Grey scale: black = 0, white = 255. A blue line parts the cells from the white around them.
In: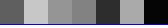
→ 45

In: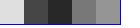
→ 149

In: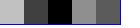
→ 91

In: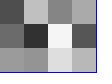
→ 107

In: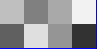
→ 96

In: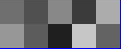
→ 172

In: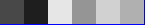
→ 209

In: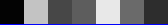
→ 232

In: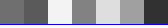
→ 222

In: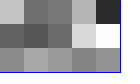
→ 42
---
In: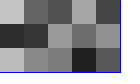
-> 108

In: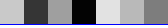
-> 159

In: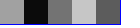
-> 115

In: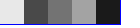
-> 115

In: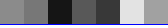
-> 119

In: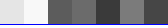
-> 107
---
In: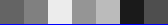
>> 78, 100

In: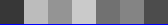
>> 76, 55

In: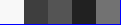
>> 114, 248

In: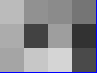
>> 117, 165

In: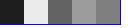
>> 127, 30

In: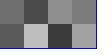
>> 123, 90

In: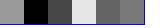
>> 121, 154

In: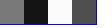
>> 78, 121

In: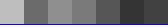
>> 65, 190
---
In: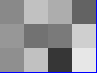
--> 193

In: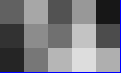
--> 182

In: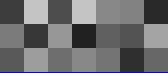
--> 116

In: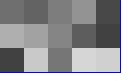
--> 118

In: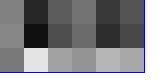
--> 148

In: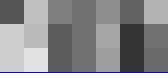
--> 158

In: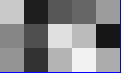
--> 180
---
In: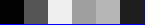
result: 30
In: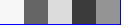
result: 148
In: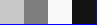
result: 19
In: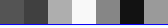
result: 153
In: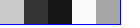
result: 165
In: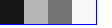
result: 247
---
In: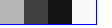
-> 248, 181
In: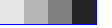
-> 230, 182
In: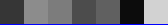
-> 210, 140
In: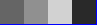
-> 210, 144
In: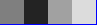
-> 220, 161
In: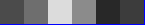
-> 220, 139
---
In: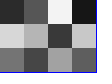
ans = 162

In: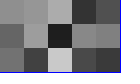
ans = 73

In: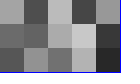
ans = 179

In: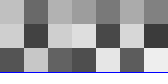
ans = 92

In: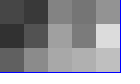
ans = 176

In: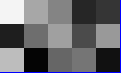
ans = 117

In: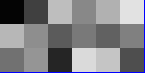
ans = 197
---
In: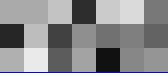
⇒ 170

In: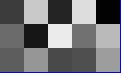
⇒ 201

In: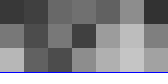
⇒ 64

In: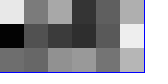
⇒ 123

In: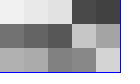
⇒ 233

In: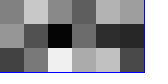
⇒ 200

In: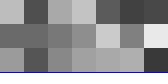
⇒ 79
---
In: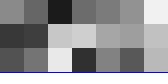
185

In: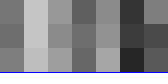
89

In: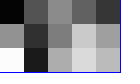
187

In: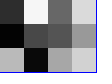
210

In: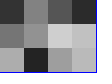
186

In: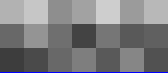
81

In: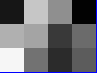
92

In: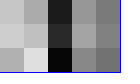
114

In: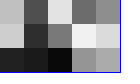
171
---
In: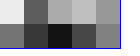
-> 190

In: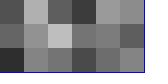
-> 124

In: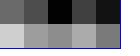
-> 64

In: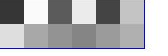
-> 68

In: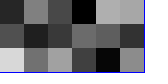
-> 94

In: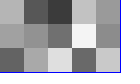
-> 244
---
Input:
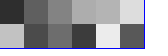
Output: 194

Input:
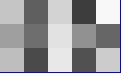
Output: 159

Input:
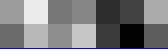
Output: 107

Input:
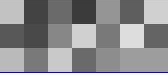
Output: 88

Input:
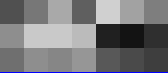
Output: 142

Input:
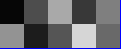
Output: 147
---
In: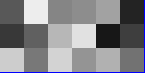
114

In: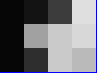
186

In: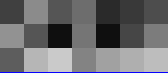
189

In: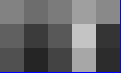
44

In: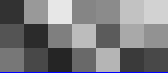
72

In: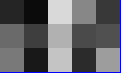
157

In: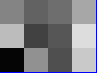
201

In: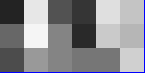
208

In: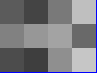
198
